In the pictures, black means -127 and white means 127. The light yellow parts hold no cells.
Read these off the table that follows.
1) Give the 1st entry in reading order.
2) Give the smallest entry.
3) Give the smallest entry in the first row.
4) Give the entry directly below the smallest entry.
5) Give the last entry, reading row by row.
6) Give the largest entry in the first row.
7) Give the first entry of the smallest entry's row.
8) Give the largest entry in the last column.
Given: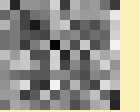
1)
62
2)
-121
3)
-90
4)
80
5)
-90
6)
80
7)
-15
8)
113

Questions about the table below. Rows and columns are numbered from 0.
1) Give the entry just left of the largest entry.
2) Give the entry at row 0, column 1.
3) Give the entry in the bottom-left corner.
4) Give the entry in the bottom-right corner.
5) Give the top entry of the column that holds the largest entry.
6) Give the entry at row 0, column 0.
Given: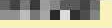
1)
-87
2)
-60
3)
16
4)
4
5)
-37
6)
-28

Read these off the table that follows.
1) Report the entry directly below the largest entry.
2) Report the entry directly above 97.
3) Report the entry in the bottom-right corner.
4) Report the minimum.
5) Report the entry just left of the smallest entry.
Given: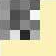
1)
-12
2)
-41
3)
46
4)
-87
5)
97

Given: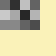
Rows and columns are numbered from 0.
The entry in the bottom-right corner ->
-51
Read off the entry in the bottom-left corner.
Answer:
8
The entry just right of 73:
40
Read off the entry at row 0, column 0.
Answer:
-16
